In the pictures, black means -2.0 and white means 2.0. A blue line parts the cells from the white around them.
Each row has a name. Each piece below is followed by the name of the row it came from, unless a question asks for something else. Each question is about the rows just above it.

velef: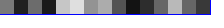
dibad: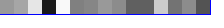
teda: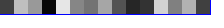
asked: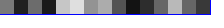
velef
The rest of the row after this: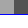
[-1.4 -1.2  1.3  0.0  0.8 -1.0]
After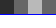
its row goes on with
[-1.1]

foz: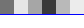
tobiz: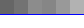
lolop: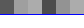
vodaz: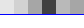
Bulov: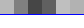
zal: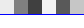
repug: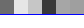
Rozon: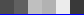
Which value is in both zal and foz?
[1.7]
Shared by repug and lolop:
[0.5]
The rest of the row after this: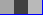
[0.6]
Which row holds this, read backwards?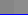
tobiz
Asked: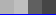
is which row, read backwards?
Bulov
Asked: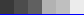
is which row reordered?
Rozon

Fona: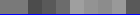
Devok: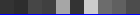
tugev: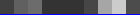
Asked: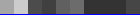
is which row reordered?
tugev
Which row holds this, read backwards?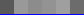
Fona
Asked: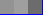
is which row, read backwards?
Fona
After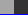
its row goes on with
[ 1.2 -0.3 -0.5 -0.8]
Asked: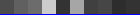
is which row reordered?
Devok

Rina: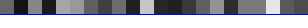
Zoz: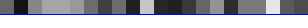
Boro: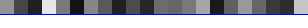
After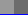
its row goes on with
[-1.0 -0.3 -1.5  1.1 -1.4 -1.5 -1.1 -0.4  0.3 -1.3 -0.1 -0.1  1.6 -0.6
 -0.8]
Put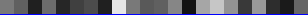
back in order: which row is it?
Rina
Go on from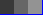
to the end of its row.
[-1.3 -0.1 -0.1  1.6 -0.6 -0.8]
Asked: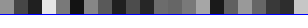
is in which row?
Boro
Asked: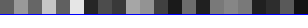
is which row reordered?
Rina

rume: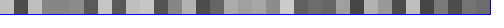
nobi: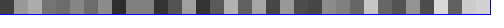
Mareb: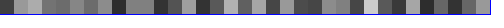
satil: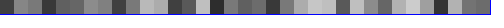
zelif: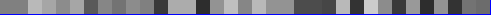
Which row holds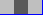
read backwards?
satil
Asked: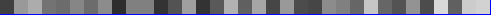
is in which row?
nobi

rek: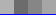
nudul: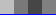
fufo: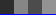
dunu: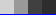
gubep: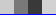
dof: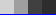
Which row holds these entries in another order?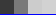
gubep
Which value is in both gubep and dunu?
[1.3]
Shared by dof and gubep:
[1.3]
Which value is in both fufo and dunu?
[-1.3]
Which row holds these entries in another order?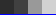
dunu

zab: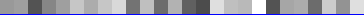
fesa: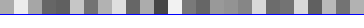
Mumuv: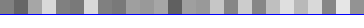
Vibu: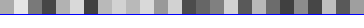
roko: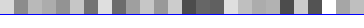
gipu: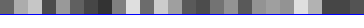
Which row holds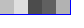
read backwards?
zab
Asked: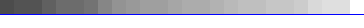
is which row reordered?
zab
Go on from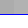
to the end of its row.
[-0.8  1.2 -0.7  2.0  0.6  1.0]
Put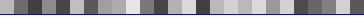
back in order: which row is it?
Vibu
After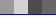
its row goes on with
[ 0.0  1.3 -0.6  0.9 -0.3 -1.0  0.2 -0.9  1.0 -0.6  0.5]

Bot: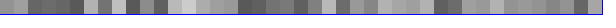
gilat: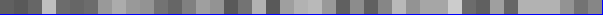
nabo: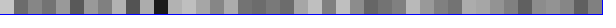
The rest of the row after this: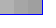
[ 0.8 -0.5 -0.3  0.5  0.4  0.8  0.3  0.4  0.3  0.1  0.3 -0.4  0.6]
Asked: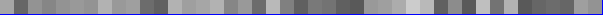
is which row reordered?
Bot
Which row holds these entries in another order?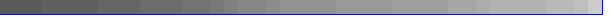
Bot
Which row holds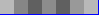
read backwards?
gilat
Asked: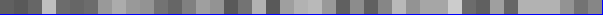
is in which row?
gilat
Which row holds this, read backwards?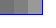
nabo
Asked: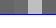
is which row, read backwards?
gilat

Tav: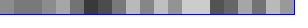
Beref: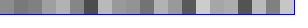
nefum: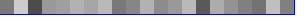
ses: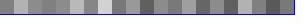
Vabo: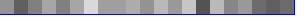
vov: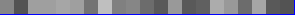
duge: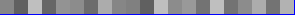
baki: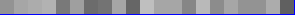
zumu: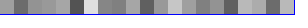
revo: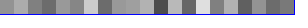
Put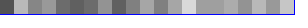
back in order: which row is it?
Vabo
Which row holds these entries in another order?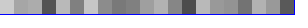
Beref
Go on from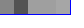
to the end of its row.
[ 0.5 -0.2  1.0  0.0  0.1 -0.3 -0.6  0.4 -0.6 -0.5  0.7  0.4 -0.3  0.6
 -0.6 -0.7]
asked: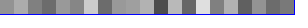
revo
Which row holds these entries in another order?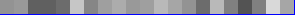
Vabo
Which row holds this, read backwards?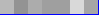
Vabo
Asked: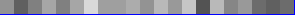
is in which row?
Vabo

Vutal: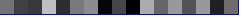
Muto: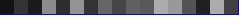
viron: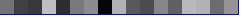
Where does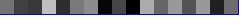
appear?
Vutal
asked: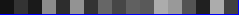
Muto

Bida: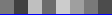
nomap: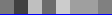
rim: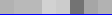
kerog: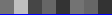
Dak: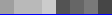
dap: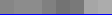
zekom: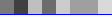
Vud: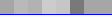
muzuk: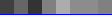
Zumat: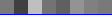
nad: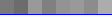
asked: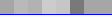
Vud
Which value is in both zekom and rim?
[1.2]
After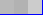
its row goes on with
[ 1.1 -0.1  0.6  0.6]
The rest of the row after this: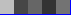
[-0.4 -1.2]
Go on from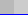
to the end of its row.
[-0.7 -0.4 -0.1 -0.9]
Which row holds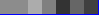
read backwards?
muzuk
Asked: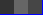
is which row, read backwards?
kerog

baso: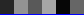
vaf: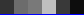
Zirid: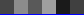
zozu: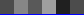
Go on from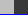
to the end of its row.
[-1.8]
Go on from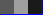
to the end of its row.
[-1.0]

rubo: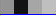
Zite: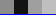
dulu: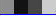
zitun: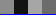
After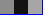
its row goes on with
[-0.3]
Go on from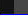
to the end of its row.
[1.2]

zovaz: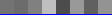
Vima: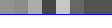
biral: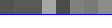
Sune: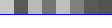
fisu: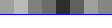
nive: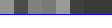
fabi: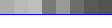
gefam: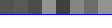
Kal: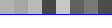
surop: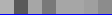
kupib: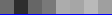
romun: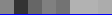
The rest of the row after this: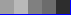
[-0.5  0.5  0.1]
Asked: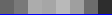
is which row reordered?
kupib
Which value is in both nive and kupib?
[-0.1]
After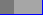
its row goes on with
[0.5 0.2]
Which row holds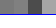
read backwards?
biral

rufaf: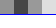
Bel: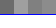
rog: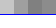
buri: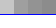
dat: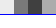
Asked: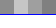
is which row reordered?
rog
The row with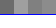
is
Bel
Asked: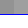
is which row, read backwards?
buri
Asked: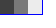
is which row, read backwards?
dat
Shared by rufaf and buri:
[0.3]

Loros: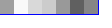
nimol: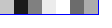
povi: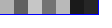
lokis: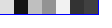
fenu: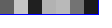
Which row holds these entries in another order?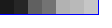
povi
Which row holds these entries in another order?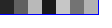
povi
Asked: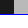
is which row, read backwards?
povi

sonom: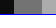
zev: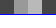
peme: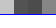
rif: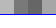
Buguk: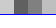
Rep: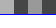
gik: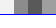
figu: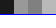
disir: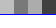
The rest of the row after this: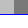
[ 0.7 -1.0]
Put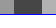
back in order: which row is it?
Rep
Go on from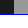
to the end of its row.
[0.0 0.9]

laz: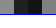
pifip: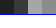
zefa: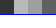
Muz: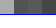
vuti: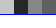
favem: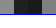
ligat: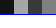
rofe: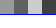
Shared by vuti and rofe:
[-0.5]
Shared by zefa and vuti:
[-0.5]
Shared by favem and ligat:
[0.0]
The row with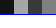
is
ligat
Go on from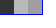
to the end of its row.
[-0.5]
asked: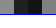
laz
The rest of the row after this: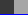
[0.2]

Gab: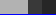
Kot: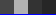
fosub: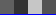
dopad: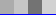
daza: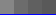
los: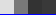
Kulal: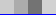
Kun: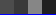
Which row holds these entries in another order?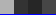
Kot
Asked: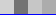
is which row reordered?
dopad
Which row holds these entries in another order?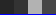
Kot
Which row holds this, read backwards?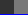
los
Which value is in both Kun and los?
[-1.1]
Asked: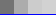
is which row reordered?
Kulal
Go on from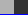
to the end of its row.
[-1.4]

